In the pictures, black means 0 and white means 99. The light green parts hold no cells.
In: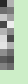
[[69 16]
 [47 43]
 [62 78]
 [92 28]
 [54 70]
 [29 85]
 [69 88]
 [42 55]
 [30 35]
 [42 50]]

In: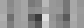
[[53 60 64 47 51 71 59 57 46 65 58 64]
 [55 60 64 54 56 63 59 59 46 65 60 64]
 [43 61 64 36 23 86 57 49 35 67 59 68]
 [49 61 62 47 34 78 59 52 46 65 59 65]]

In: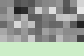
[[53 32 36 33 47 52 53 58 34 56 82 52]
 [63 13 17 44 80 58 86 53 32 38 89 48]
 [63 51 70 36 37 48 46 75 77 72 46 58]
 [53 84 64 75 39 46 40 41 59 34 13 41]
 [55 49 59 46 41 62 55 61 54 54 55 65]
 [63 69 57 78 47 53 44 72 57 59 26 71]]

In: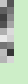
[[33 76]
 [46 37]
 [54 25]
 [64 32]
 [85 68]
 [81 90]
 [50 45]
 [21 73]
 [83 70]]

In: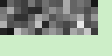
[[40 30 24 46 28 44 35 33 66 39 45 38  9 11]
 [65 36 24 17 16 41 55 46 65 39 40 30 40 45]
 [34 19 19 36 64 54 33 42 47 53 67 35 58 50]
 [31 35 31 45 75 15 47 35 28 35 90 30 36 68]
 [ 8 74 56 45 21 48 59 49 25 65 54 77 23 14]]

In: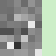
[[46 53 42 57 48 44]
 [43 50 54 46 53 44]
 [41 71 64 58 48 50]
 [49 48 45 91 39 43]
 [31 44 30 55 51 31]
 [60 47 77 45 52 65]
 [92 19 56 52 55 44]
 [56 60 61 54 89 56]]
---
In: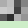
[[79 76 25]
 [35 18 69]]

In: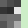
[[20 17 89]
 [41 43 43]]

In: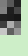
[[50 12 27]
 [12 11  9]]

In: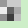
[[92 39 66]
 [55 24 74]]

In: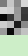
[[84 81 59]
 [ 3 22 60]]

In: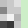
[[52 78 78]
 [81 94 70]]

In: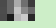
[[30 40 76]
 [29 11 71]]
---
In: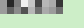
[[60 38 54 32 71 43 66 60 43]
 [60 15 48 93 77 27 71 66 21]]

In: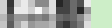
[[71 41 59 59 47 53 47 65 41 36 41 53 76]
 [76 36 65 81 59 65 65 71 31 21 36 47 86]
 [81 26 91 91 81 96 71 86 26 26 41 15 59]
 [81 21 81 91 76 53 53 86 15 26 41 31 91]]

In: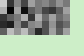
[[37 73 57 73 47 16 32 62 37 62]
 [21 37 47 68 21 68 42 62 42 52]
 [79 21 52 27 62 47 52 42 57 47]
 [16 11 52 27 52 57 32 57 32 42]
 [68  1 62  6 37 47 27 21 37 62]]

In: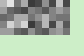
[[71 88 45 66 23 28 56 28 76 28]
 [51 82 66 82 23 40 71 28 66 34]
 [61 61 40 34 56 40 34 56 61 45]
 [40 45 66 66 45 56 71 51 45 45]
 [61 40 34 28 51 45 34 51 61 51]]

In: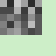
[[45 56 62 40 28 34]
 [40 50 40 28 56 34]
 [28 28 68 23 68 23]
 [50 23 56 34 73 34]
 [68 17 78 62 17 62]]

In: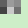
[[26 78 43]
 [37 60 54]]

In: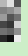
[[71 87 33]
 [50 55 66]
 [44 39 55]
 [60 33 44]
 [27 21 82]
 [16  6 92]]

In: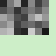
[[69 74 20 14 79 47  9]
 [53 64 25 37 42 31 42]
 [64 53 31 25 59 74 59]
 [14 47 64 14 53 25 42]
 [31 42 20 37 47 37 53]]
